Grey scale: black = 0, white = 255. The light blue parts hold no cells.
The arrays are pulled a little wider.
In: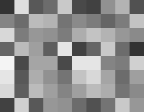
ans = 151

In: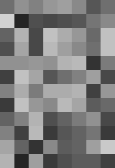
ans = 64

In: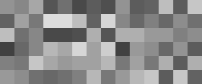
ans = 98

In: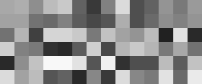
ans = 234

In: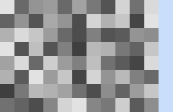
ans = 141
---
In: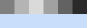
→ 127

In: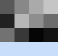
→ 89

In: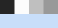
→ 37

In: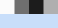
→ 251

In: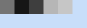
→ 116

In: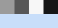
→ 155
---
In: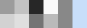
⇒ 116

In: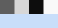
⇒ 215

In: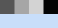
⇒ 166

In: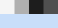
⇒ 176

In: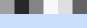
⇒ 248

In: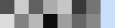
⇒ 159

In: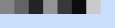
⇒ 56

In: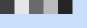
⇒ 106
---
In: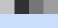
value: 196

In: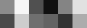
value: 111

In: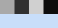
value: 169

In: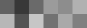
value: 198

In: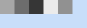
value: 109

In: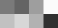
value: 193
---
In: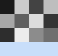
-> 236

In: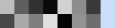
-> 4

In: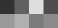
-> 176

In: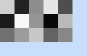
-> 200

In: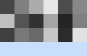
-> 199

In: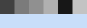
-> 176

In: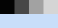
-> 71

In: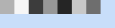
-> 37
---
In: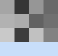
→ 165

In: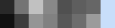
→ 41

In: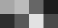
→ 167

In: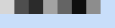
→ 214

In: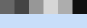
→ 102

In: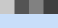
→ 201

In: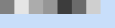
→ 128

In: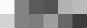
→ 251

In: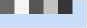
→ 105
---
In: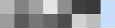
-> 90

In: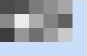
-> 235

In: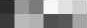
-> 185

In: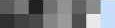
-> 65

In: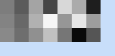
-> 104

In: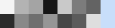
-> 137

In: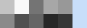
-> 80
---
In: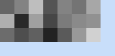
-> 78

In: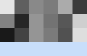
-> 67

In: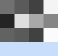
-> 90

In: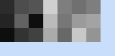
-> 51

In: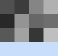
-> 162

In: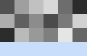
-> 186
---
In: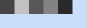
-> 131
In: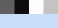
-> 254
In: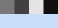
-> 228
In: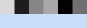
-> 2
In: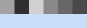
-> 102
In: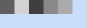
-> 137
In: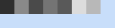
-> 220
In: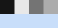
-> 116
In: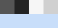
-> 246
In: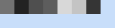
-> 196
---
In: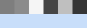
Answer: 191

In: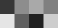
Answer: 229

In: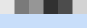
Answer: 76

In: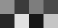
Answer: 39

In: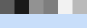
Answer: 242

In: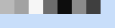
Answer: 13

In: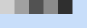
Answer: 47

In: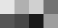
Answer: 86
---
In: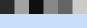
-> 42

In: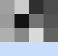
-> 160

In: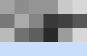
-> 164

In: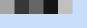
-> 165

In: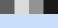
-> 96

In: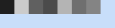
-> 31

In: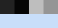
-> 34

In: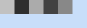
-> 193
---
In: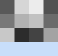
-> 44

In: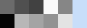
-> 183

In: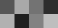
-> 31

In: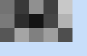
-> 165

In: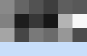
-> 70

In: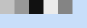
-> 152

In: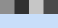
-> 48

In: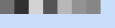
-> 48

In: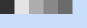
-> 228
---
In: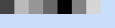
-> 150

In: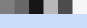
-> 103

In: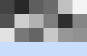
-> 120

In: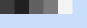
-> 61

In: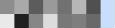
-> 134

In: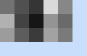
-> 156
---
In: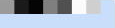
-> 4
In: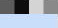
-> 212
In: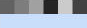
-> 161
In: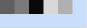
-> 9
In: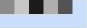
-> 27
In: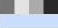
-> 171
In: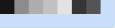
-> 173
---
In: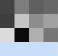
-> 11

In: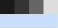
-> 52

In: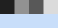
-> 146

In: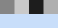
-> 201

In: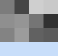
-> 156

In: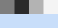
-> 42

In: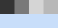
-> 121

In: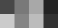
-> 133

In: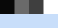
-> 106
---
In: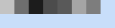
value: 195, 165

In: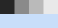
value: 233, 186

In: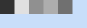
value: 224, 173

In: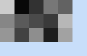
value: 204, 183

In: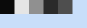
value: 229, 144

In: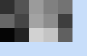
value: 210, 196
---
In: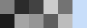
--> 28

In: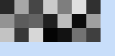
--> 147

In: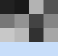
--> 119

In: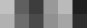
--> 178

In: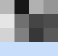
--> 229

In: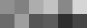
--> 107

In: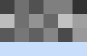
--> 188

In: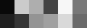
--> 31
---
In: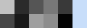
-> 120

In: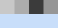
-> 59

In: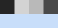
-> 185

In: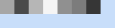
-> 124

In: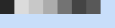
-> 68

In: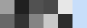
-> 73

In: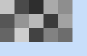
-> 170
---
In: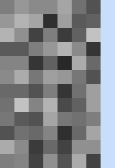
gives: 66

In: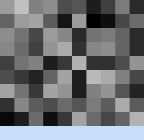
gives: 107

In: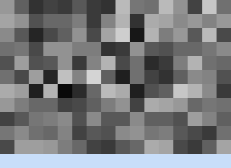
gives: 158

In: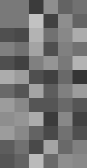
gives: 187

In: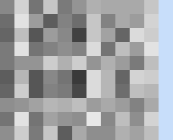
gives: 122
